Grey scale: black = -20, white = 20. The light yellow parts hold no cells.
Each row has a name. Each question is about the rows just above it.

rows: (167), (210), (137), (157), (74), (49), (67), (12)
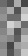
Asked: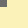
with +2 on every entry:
[-1]
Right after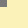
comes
[13]

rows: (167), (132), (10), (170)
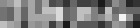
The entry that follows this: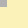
[0]
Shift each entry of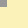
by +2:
[6]

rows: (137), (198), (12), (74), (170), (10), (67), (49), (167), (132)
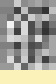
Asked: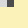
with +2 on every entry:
[16 -6]
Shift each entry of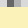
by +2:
[16 -2 10 16]
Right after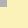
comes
[14]

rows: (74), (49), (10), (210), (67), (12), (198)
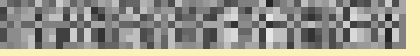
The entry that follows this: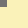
[-4]
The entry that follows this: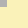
[6]

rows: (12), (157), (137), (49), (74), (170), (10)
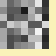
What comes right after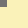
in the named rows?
[-10]
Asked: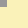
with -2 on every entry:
[2]
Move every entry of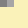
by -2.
[-2  4]
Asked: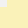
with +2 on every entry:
[20]
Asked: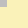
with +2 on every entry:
[12]

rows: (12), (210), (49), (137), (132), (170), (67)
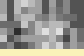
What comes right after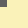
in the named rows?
[1]
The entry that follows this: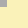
[13]
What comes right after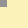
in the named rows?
[-3]
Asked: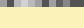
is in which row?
(12)

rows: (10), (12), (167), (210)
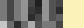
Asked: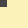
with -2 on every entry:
[-11]
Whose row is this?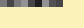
(10)
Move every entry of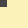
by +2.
[-7]
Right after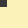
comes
[-13]

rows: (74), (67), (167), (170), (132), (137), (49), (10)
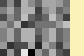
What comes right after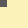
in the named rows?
[-10]
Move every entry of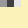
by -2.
[  2 -12  14]

